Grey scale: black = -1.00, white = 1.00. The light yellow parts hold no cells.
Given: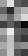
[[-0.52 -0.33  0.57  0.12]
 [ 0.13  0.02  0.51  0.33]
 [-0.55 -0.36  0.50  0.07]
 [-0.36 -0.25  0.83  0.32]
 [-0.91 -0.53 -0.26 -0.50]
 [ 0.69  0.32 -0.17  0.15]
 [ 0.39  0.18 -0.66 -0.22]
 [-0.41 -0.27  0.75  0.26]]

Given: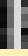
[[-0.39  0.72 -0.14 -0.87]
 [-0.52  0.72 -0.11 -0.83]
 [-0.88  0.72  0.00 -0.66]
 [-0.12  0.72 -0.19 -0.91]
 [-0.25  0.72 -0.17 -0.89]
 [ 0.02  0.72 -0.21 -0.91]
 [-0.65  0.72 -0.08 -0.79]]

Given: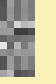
[[-0.23 -0.30 -0.37  0.44  0.28]
 [-0.02  0.14 -0.10  0.22 -0.33]
 [-0.02  0.13 -0.11  0.22 -0.34]
 [ 0.19  0.18  0.23  0.06  0.12]
 [ 0.24 -0.04  0.42 -0.22  0.80]
 [-0.03 -0.06 -0.11 -0.07 -0.23]
 [-0.40 -0.51 -0.52  0.23  0.21]
 [ 0.54  0.45  0.67 -0.03  0.27]
 [-0.02  0.13 -0.09  0.21 -0.31]
 [-0.02  0.10 -0.11  0.17 -0.30]
 [-0.02  0.14 -0.11  0.22 -0.35]]

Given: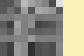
[[ 0.04 -0.39 -0.33 -0.39 -0.63  0.09  0.22 -0.51 -0.30]
 [ 0.07 -0.39 -0.32 -0.37 -0.63  0.09  0.20 -0.48 -0.32]
 [ 0.01 -0.01 -0.01 -0.01  0.21  0.00  0.03 -0.03 -0.01]
 [-0.06 -0.22 -0.21 -0.26 -0.21  0.00  0.19 -0.31 -0.15]
 [-0.11 -0.34 -0.39 -0.46  0.12 -0.01  0.28 -0.49 -0.28]
 [ 0.00 -0.05 -0.05 -0.08  0.09  0.01  0.05 -0.05 -0.03]
 [-0.28  0.17  0.25  0.30 -0.34  0.25 -0.30 -0.12 -0.30]
 [ 0.76 -0.40  0.02  0.14  0.26  0.46 -0.05 -0.31 -0.34]]

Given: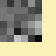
[[-0.92 -0.58  0.31  0.52 -0.26 -0.11]
 [ 0.25 -0.09 -0.36 -0.79  0.03 -0.30]
 [ 0.42  0.19 -0.10 -0.36 -0.14 -0.42]
 [ 0.00 -0.19 -0.28 -0.28 -0.04 -0.07]
 [-0.50 -0.40 -0.14 -0.13 -0.15 -0.07]
 [-0.43  0.12 -0.45 -0.16 -0.58 -0.15]]

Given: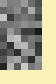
[[ 0.07 -0.06  0.58 -0.29  0.42 -0.70]
 [ 0.17 -0.65 -0.17  0.32  0.20 -0.32]
 [-0.54  0.17  0.16 -0.63 -0.31 -0.50]
 [-0.57 -0.09  0.45  0.38 -0.61 -0.22]
 [-0.18 -0.06 -0.24  0.51  0.43 -0.44]
 [-0.80 -0.52 -0.53 -0.10  0.20 -0.29]
 [ 0.08  0.02  0.13 -0.02 -0.07 -0.10]
 [-0.47 -0.15 -0.04 -0.16 -0.53  0.53]
 [-0.26  0.34 -0.22  0.09 -0.08 -0.19]
 [-0.39 -0.15  0.21  0.02 -0.03  0.21]]

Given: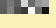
[[-0.86 -0.18  0.95 -0.54 -0.38  0.01 -0.26]
 [ 0.26  0.17 -0.17  0.66 -0.26 -0.06 -0.23]]

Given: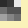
[[-0.14  0.04  0.26]
 [-0.36 -0.36 -0.14]
 [ 0.81 -0.56 -0.66]]

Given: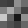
[[-0.20 -0.50 -0.37 -0.23]
 [ 0.13 -0.83 -0.24  0.57]
 [-0.48 -0.07  0.33  0.00]
 [-0.15  0.13 -0.53 -0.48]]
